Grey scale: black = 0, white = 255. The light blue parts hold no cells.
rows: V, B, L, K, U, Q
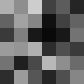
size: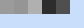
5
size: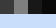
4
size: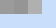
3
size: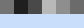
6
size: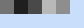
5
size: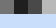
4

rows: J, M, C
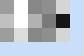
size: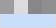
4
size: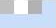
3
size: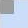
1
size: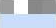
4
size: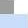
2
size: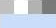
4
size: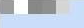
5

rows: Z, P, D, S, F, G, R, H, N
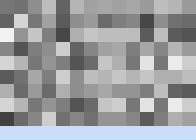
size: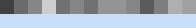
14
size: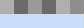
6
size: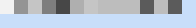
13
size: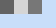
3

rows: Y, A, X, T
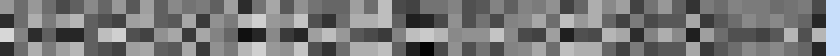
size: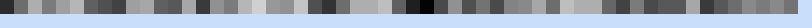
57
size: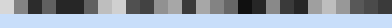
28
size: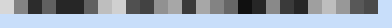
27
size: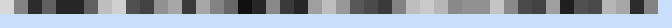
47
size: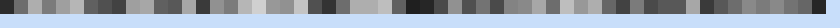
59
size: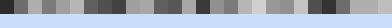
28

